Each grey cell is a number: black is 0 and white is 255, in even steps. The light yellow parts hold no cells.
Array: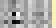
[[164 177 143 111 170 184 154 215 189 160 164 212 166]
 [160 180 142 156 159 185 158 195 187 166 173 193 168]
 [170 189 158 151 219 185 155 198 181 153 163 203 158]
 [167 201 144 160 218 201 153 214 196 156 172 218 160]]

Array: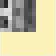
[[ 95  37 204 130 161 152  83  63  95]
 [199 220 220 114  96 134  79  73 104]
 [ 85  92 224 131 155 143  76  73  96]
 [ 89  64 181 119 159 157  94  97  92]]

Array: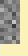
[[ 91 129 157 118 133]
 [177 142 100 143 123]
 [125 151 149 111 128]
 [136 141 135  58 143]
 [129 134 131 121 144]
 [135 119 123 165 110]]

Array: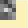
[[ 97  60 120 172]
 [141 217 165  80]
 [ 97  97 115 146]]

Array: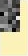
[[ 94  72 138  59  77]
 [112 103  66 130 104]
 [114 114  69  40 231]
 [168 155 121  70  53]]

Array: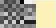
[[153  70  97  76 144   1 240 242 232]
 [115  67 110  84 124  72 139 178 115]
 [ 96  65 149  73 155  48 189 196 182]
 [196 123 160 112 154 113 139 126 142]]
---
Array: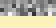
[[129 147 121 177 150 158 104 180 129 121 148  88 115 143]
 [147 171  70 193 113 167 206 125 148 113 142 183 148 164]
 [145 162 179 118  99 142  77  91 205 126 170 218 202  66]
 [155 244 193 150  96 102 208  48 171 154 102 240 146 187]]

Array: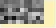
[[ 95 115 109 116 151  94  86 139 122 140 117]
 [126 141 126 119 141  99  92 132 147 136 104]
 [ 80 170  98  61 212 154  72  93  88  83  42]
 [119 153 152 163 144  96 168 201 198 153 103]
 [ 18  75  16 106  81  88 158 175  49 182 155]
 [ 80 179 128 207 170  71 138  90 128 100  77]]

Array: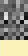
[[181 102  94 176 125 104 123]
 [101  93  68 164  84 154 104]
 [ 93 108  94 130  89 142 116]
 [212  83 128 124 159  34  62]
 [229  95 150  94 194  20  75]
 [ 14 118  61 165  11 203 146]
 [ 95  94 112  64 130  95  71]
 [178 122 138  97 162  63 130]
 [ 47 111  78 129  58 165 122]
 [128  79 139  34 150  19  30]]

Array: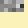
[[182 162 133 179 180 121]
 [134 140 143 208  52 138]
 [180 124  99 139 132 138]]

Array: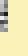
[[145 205]
 [116 187]
 [161 185]
 [ 27  87]
 [188 237]
 [ 95  74]
 [206 151]
 [144 160]]

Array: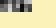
[[ 60 129  64 125  75 177 192  34]
 [122 199  82 166   9 102  75  94]
 [113 213  91  88  14 129  61 120]]
